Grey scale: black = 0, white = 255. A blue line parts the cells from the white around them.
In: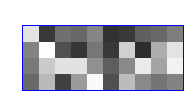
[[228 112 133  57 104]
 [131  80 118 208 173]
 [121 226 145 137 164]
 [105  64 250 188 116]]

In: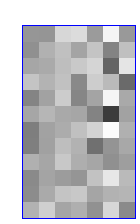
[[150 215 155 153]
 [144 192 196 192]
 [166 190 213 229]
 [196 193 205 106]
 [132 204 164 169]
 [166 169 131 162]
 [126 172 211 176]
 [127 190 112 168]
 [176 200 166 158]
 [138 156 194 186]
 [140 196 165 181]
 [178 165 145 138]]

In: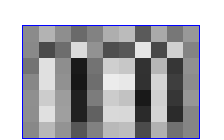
[[139 142 130 187 170 152]
 [137 109 146  87  73 131]
 [115 142 115 199 182 144]
 [135 145 110 232 213 140]
 [143 157 124 194 208 150]
 [142 159  97 216 212 133]
 [136 147 129 190 177 133]]

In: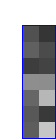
[[ 81]
 [ 96]
 [ 61]
 [142]
 [102]
 [ 88]
 [ 93]]

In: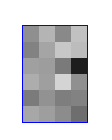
[[143 137]
 [130 199]
 [160 122]
 [173 212]
 [123 126]
 [167 140]]

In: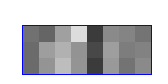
[[113 160  59 132]
 [107 177  72 125]
 [107 189  59 115]]

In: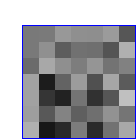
[[121 152 142  86]
 [121  93 111 176]
 [107 143 149 129]
 [162  99  80  91]
 [161  34  49 192]
 [158 131 111 117]
 [175  41  42 168]]
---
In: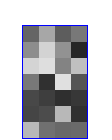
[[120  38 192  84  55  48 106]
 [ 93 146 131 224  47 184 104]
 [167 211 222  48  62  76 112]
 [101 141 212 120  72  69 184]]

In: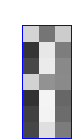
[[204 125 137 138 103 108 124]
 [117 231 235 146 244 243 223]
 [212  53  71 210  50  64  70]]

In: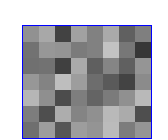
[[127  55 149 139 185  78 149]
 [ 96 119  96  67 144 171 124]
 [170 195 133  90 123 185 187]
 [129 129  95 109 100 144 148]
 [161 123 170 157 126 132 157]
 [ 66 148  64 190  76 173  86]
 [168 151 114 131 143  78 157]
 [145 114 112 151 182 125 111]]

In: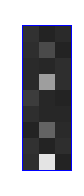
[[ 42  35  46  46  35  39  42  46  35]
 [ 35  74  39 158  39  39  99  35 228]
 [ 49  46  42  42  60  46  35  49  46]]

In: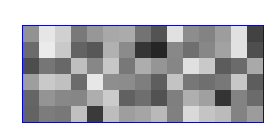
[[ 66  78 169  93 107 156]
 [225 225 107 199 131 131]
 [157 162  92 120  52 187]
 [131 135 201 111 160 196]
 [141 111 224 119 175 217]
 [225 136 134 195 127 128]
 [ 83  37 149  94  82 185]
 [115  53 173 126 110 165]
 [171 139 120 140  97 158]
 [168 177 199 142 203 189]
 [151  87 135 231 174  58]
 [121  99 191 108 134 192]
 [208 201 104 192 136 120]
 [230 235 118 201 148 124]
 [146 107  77 158 101  99]]

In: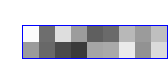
[[191 219]
 [155 146]
 [184 234]
 [106 169]
 [ 95 165]
 [156  58]
 [222  74]
 [110 104]
 [251 155]]

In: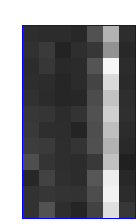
[[ 45  40  44  42  46  47  44  41  32  40  44  55]
 [179 146 246 218 195 207 190 178 193 237 242 223]
 [ 81  55  84  68  76  81  78  80  57  87  77  66]
 [ 40  46  43  43  39  51  36  52  44  44  50  37]
 [ 44  35  41  38  38  44  45  46  46  47  51  46]
 [ 44  58  55  44  43  53  46  58  52  66  54  82]
 [ 46  49  44  46  49  55  57  61  78  39  50  50]]

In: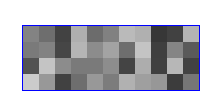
[[180  90  66 118]
 [ 65 133 183  60]
 [ 55  63  64 151]
 [176 196 173 159]
 [186 110  68 177]
 [129 163 141 124]
 [108 140 122 152]
 [175 181 122 110]
 [ 66  70 140  65]
 [110 130 196 152]
 [131 122  82 203]]

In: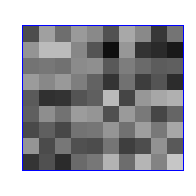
[[116  25  95  44 176 101 167  89 198]
 [ 55  42  92  84 167  70 120 146 131]
 [137  51 106  61 151 121 159  77 181]
 [168 151 125 113  69 154 113  62 109]
 [ 81  15  89  52 186  80 149 117 179]
 [137  84 143  98  95 149 118  76 119]
 [154 135 139 126  84 156 115  80 106]
 [110 187 113 153  51 114  71 119  43]
 [160 187 119 136  48 142  95  75  80]
 [ 77 148 115 155  90  95  73 149  52]]
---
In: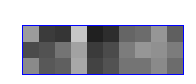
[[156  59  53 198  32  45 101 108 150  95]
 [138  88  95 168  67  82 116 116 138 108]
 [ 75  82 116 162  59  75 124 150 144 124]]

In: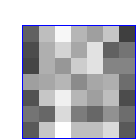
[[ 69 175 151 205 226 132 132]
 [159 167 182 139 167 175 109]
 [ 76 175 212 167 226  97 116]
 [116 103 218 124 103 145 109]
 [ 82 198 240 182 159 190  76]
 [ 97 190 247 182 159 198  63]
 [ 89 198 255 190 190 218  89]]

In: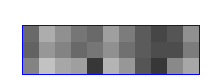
[[ 98 151 131 105 118 144 112  91  77  77 124]
 [105 173 144 118 105 159 124  91  70  85 144]
 [131 194 167 159  55 180 151  85  55 137 167]]

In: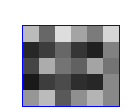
[[ 25  61  75  46  39 136]
 [150 187  89 143 180 136]
 [ 39  61 103  53  32 129]
 [ 69 172 116  97 164 116]
 [187 103 221 164 123 213]]

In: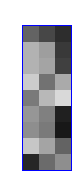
[[142 122  24]
 [150 128  32]
 [ 99  71  45]
 [178 158  57]
 [178 164  64]
 [198 164  99]
 [ 38 107 142]
 [204 114 170]
 [122 184 217]]

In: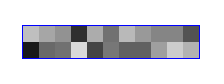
[[ 25 105 113 217  68 119  97  97 159 204 178]
 [191 166 146  47 172 113 185 153 133 133  83]]

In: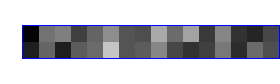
[[ 30 100  30  92 107 197  84  92 134  71  50  64 120  44 107  78]
 [  4 114 127  64 100 141  84  78 169 107 162  57 134  50  37  71]]

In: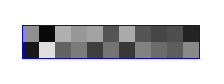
[[ 24 222  99 123  63 115  56 130 107  93 137]
 [144  10 176 151 163  85 170  85  70  78  36]]
